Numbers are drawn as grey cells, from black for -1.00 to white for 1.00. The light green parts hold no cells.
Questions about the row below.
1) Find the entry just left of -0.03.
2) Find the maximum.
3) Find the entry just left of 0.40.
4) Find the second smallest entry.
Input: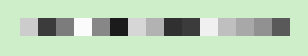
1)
-0.54
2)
0.97
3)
0.68
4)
-0.62

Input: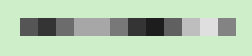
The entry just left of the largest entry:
0.49
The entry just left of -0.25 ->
-0.77
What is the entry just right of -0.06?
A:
-0.59
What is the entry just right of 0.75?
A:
0.03

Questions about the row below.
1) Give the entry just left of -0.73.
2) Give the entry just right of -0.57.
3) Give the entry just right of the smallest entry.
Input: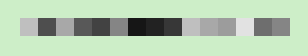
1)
-0.83
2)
0.50
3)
-0.73

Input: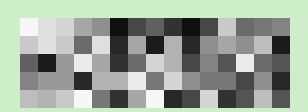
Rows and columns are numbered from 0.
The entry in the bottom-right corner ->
-0.34
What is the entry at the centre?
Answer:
0.67
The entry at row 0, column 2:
0.67
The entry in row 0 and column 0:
0.94
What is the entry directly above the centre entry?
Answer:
-0.79
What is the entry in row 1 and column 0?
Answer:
0.58
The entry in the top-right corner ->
0.03
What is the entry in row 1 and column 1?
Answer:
0.75
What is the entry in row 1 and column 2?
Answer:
0.58
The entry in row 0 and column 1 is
0.75

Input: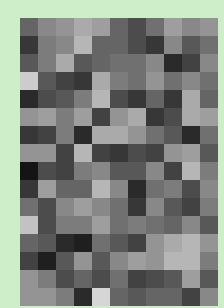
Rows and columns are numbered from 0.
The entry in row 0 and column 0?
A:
-0.21
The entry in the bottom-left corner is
0.16
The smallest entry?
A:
-0.84
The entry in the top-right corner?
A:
0.16
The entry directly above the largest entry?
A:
-0.40
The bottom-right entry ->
0.07
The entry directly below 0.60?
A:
-0.67
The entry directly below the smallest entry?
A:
-0.57
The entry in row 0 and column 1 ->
0.07
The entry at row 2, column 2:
0.33
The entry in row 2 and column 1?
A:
-0.03
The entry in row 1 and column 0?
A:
-0.57
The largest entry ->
0.68
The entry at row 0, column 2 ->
0.16
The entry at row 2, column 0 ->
-0.31
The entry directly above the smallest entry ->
0.16
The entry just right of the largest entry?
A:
-0.21

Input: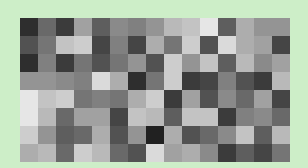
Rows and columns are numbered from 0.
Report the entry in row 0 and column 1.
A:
-0.18
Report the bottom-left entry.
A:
0.36
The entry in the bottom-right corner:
-0.08
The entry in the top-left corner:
-0.64
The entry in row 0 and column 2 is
-0.54
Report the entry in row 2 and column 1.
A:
0.00
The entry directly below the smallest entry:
0.71
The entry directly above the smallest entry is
0.45
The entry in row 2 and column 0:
-0.64
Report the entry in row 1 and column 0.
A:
-0.36
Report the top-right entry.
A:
0.16
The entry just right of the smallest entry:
0.36
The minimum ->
-0.74
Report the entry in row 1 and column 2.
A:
0.53

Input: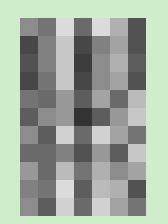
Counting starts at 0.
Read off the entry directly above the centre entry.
-0.27
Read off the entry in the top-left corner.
0.10
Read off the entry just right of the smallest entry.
-0.27
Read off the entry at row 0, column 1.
-0.09
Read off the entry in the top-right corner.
-0.36
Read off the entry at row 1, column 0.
-0.44
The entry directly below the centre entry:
-0.17
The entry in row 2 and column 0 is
-0.36
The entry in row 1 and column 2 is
0.56
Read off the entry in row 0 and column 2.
0.72
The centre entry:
-0.61
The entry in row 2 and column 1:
0.01
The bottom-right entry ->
-0.09
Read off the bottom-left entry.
0.10
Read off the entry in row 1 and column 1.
0.01
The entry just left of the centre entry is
0.19

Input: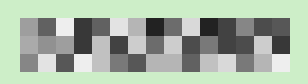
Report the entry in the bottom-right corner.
0.87
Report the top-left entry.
0.24
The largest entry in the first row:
0.87
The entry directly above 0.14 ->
-0.24
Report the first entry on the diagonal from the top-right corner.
-0.32
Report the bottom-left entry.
0.05
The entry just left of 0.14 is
0.33
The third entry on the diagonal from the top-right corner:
-0.05
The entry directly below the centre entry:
0.42
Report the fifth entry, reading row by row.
-0.24
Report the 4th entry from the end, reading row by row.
0.70

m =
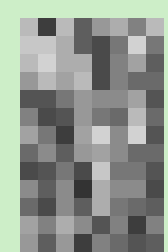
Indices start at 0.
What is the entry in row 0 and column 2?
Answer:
0.46
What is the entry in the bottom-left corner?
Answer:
0.19
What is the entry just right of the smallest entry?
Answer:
0.36
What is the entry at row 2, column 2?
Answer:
0.36
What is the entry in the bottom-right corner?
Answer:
-0.26
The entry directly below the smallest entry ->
-0.26
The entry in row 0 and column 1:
-0.52
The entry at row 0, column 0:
0.46
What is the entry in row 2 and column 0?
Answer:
0.46
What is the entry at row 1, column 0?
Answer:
0.56
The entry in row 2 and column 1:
0.65
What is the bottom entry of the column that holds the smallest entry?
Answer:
-0.52
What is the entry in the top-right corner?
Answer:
0.46
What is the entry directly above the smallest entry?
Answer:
-0.42
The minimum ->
-0.60

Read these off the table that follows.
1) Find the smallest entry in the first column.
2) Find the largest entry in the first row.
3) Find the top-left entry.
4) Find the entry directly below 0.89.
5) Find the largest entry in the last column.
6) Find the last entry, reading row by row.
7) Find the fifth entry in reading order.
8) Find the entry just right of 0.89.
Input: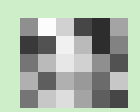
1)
-0.55
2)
0.98
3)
0.12
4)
0.81
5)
0.56
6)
-0.45
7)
-0.65
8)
0.46
